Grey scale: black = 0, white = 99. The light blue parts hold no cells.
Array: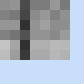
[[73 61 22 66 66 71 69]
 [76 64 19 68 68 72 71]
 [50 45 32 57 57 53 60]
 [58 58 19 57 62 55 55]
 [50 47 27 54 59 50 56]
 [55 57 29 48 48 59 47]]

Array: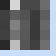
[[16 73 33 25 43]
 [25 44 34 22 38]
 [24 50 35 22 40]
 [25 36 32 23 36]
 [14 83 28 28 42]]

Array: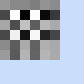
[[60 35 70 39 70 66]
 [54 36 66 38 68 66]
 [28 93  8 96 14 27]
 [65 30 75 36 71 66]
 [28 99  2 98  4 22]
 [59 53 53 49 57 54]]

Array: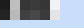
[[14 72 25 28 23 89]
 [11 74 21 23 21 94]]

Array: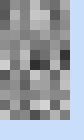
[[76 48 52 31 48 69 49]
 [42 64 38 74 82 40 76]
 [61 57 49 50 59 53 53]
 [50 55 38 63 62 49 74]
 [34 59 42 77 63 40 72]
 [80 45 68 18 28 72 31]
 [65 52 73 34 44 62 20]
 [55 50 63 47 46 58 45]
 [57 58 49 52 62 52 60]
 [42 62 52 70 67 45 54]
 [34 69 51 77 75 35 56]
 [36 56 50 73 50 43 66]]

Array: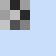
[[76 31 50]
 [61 74 16]
 [68 15 61]]

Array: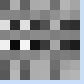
[[34 71 34 67 68 40 68 70]
 [36 67 39 67 67 43 62 65]
 [50 48 53 52 60 47 49 47]
 [93  4 95  7 22 65 18 11]
 [51 55 50 54 54 49 51 50]
 [86 16 87 18 31 69 21 18]
 [52 52 49 56 50 56 62 56]
 [34 68 38 66 67 44 70 64]]
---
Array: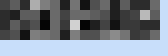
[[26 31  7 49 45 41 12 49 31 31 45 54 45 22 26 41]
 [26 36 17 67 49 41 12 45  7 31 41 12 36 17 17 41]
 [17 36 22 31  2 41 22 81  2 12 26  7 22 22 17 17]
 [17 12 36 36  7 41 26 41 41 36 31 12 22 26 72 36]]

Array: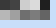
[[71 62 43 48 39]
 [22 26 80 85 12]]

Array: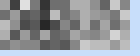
[[73 56 29 34 15 29 52 39 68 43 64 43 60]
 [43 60 34 39 25 73 43 52 68 60 56 47 78]
 [47 56 52 52 34 39 34 52 78 73 73 60 73]
 [68 34 60 39 64 39 43 64 56 52 60 82 68]
 [64 25 87 47 20 43 43 68 68 56 39 78 52]]

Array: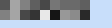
[[50 64 28 20 90  8 59 54 16]
 [33 64 50 37 28 46 41 41 37]]

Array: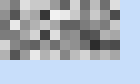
[[82 52 43 38 60 43 60 56 43 17 33 29]
 [43 90 56 69 78 65 38 38 48 56 48 78]
 [69 33 60 90 69 82 52 73 82 65 73 65]
 [48 48 65 82 25 86 52 56 29 33 69 65]
 [56 33 73 65 21 94 90 78 52 78 60 29]
 [65 48 86 78 78 60 38 82 43 73 43 86]]

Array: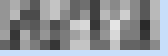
[[58 72 29 29 67 76 53 39 58 25 72 58 80 53 34 72]
 [58 29 39 34 53 29 43 80 84 21 53 89 53 48 16 67]
 [58 67 53 34 67 76 62 39 43 25 62 53 67 53 34 72]
 [39 25 62 48 34 21 48 76 76 43 43 76 39 39 34 53]
 [62 21 67 39 58 39 48 62 72 34 58 84 48 48 21 67]]

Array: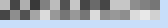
[[27 55 32 64 85 59 46 59 46 85 55 59 55 85 90 81]
 [73 27 68 22 50 73 32 77 27 41 27 77 77 55 50 46]]
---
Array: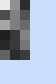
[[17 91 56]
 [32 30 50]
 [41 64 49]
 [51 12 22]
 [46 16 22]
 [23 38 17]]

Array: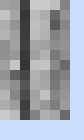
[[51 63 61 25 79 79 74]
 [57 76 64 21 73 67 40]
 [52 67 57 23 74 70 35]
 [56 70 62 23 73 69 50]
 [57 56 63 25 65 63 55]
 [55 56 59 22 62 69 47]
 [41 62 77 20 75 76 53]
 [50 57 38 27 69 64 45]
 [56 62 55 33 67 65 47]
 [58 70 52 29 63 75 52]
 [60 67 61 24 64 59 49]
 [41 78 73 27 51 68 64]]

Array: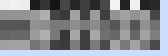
[[16 92 93 92 11 20  8 27 15 24 15 28 94 13 93 13]
 [27 57 57 57 60 68 26 22 63 24 61 24 57 63 57 62]
 [44 33 33 33 57 55 47 47 55 48 54 41 33 56 33 56]
 [49 39 40 40 60 68 47 21 65 24 65 43 40 63 40 63]
 [29 62 63 63 45 53 25 23 48 24 48 29 64 47 63 47]]

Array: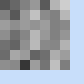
[[80 33 40 50 59 35 70]
 [71 50 34 60 75 54 50]
 [53 61 55 60 57 61 50]
 [58 55 43 52 71 59 50]
 [69 44 39 56 72 53 52]
 [61 42 65 60 39 43 67]
 [49 55 53 21 61 45 74]]

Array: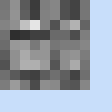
[[45 46 56 35 23 49 52 31 26]
 [46 47 57 37 24 50 52 31 26]
 [39 51 56 75 89 50 32 57 69]
 [49 44 18 20 25 25 41 41 30]
 [52 42 59 60 47 58 46 48 48]
 [48 36 56 66 58 58 39 55 57]
 [45 32 56 68 68 60 33 55 66]
 [43 43 35 27 25 36 43 37 26]
 [52 48 60 47 29 55 53 35 33]]

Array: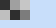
[[77 19 62]
 [48 74 18]]

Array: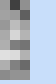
[[56 61 25]
 [37 63 60]
 [63 59 73]
 [70 66 83]
 [45 68 49]
 [69 87 85]
 [41 68 50]
 [57 54 57]]
